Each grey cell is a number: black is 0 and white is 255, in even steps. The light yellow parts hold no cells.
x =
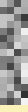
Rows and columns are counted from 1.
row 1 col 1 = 192
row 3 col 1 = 196
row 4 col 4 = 109
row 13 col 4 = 93
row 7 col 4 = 190
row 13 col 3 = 105
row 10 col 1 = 127
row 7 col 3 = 214
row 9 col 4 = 187
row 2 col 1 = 107
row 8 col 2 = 208
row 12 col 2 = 157
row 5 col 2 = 83
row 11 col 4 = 237
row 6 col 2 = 129
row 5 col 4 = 239
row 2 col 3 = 181
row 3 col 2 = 192
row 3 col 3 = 120

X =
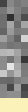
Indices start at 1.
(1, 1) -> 68
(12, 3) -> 125
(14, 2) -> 142
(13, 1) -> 133
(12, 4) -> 134
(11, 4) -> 124
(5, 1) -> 101
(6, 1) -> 160
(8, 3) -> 164
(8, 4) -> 123
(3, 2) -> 48
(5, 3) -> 123
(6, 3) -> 99
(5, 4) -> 126
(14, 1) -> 136
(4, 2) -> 166
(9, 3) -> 152

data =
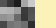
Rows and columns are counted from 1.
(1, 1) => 83
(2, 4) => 59
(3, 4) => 56
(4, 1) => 72
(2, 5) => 82

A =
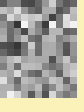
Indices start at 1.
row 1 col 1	92
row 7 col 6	109
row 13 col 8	139
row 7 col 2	73
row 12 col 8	196
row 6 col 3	148
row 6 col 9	130
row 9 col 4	164
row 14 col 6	166
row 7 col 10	88
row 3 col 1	120
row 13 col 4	169
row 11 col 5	113
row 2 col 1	192
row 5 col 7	93
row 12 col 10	100
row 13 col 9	189
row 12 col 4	188
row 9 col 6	170
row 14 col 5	90
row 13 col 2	176
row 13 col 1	175
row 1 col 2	130
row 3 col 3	178
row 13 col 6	186
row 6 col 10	148
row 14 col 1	179
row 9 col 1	151
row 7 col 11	147
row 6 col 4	191
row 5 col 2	107
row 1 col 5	72
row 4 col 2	113
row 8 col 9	145
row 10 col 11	193
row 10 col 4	189

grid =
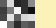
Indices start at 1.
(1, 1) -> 95
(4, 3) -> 43
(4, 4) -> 93
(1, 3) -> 36
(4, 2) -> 115
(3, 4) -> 214
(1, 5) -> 138

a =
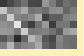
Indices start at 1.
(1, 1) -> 56
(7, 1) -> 128
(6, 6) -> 154
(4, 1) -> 144
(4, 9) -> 119
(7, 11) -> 107
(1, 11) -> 101
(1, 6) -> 70
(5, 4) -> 205
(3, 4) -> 125
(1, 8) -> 123
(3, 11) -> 134
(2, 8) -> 141
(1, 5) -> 72
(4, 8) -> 61
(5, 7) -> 129
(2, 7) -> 108
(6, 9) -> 133
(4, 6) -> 113
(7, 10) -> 113
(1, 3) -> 92
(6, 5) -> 183
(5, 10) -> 153
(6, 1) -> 88

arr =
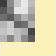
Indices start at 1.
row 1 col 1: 60
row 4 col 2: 203
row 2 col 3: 229
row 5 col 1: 195
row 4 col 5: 175
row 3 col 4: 176
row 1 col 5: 189
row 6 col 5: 92
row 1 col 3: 201
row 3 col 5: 149

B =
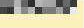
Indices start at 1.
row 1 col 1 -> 121
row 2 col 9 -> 161
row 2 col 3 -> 199
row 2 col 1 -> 67
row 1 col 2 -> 118
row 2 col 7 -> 122
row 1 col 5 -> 47
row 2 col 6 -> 59

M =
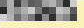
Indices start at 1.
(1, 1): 114
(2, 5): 203
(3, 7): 138
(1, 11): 203
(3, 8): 48
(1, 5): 91
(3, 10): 134
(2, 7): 60
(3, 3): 109
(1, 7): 159

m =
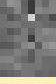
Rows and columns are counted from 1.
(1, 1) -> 113
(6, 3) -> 124
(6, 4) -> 122
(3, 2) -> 86
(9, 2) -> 132
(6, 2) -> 109
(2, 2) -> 105
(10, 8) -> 106
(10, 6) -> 118
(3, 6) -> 98
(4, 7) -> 107
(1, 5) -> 57
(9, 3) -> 116
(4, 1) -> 112
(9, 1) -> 129
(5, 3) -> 100
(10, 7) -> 109
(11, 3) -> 107
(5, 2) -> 88
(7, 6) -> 93
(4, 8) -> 103
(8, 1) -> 112
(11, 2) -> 100
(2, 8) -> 131
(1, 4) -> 97
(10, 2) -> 116

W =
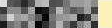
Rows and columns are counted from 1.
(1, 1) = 219
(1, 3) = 75
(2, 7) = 25
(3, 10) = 155
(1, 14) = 139
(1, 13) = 165
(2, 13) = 159
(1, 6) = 176
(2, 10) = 126
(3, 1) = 116
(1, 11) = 155
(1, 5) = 80
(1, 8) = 77
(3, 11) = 169
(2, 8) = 93
